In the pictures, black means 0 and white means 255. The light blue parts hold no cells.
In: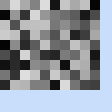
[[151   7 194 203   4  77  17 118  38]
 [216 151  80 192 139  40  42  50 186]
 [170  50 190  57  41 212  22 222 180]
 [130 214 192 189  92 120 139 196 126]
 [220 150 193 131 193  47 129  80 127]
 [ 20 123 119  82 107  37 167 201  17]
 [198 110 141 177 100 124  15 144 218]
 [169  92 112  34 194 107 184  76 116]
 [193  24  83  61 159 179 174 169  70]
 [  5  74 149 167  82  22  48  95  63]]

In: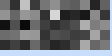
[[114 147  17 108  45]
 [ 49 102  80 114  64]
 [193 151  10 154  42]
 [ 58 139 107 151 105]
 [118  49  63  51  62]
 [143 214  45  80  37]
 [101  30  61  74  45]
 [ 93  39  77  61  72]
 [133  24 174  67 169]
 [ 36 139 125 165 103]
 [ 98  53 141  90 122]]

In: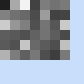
[[ 31 129 204  93  90 178]
 [169 113 150  89  81 124]
 [243 104 127  80 197  96]
 [ 66  76  80  98 105 120]
 [125 156 116 115  91  78]
 [114  66  86  93  78  62]
 [122  68 202  74 192 121]]

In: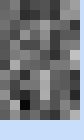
[[100 105 113  97  84  87  68 132 107 143 101  94]
 [124 110  87  72 132 123 170 101  69  63 171 141]
 [ 57  45 101 145  75 132 104  47 118  41   8  84]
 [ 77  54 122  99  75 115  99 124 118  80  78 107]
 [ 83  82 156 141 121  82  90 177 168 172 114  72]
 [ 58  51 110  60  60  49 121  99  94  83  82  53]
 [134 148 103  89 121 104 121  90  90 102 131 119]
 [159 146  54  89 126 193 152  52  68  40  99 177]]

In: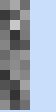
[[135  57  96 120 133 106 126  52  82 108 141]
 [168  92 200  52  73 135 140 147  70  51  79]
 [110 161 125 122  86 151 122 134 162 128 111]]

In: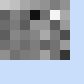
[[201  95 108  94 112 143]
 [191 131 123 134 124 114]
 [168 104  93 123 110 123]
 [155  16 150 133 125 127]
 [146 112 150 169  99 161]
 [125 244  93 123 114 115]
 [145 169 154  77 155  53]]

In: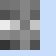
[[113  80 235 140  52]
 [118  98 194 131  81]
 [133 133 121 144 135]
 [117  97 196 128  80]]

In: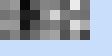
[[139 115 154 104]
 [153 126 151 130]
 [  8  31  20  69]
 [ 92  37  81 109]
 [132 143 114 151]
 [129 210 127 162]
 [ 88 126  93  83]
 [235 119 219 158]
 [117 112 171  69]]
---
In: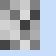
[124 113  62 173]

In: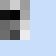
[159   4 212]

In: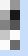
[244  24]

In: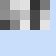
[137 164 229]

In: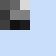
[ 85 129  28]

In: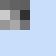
[108 138 115]

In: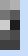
[161  89]

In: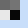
[105   7]
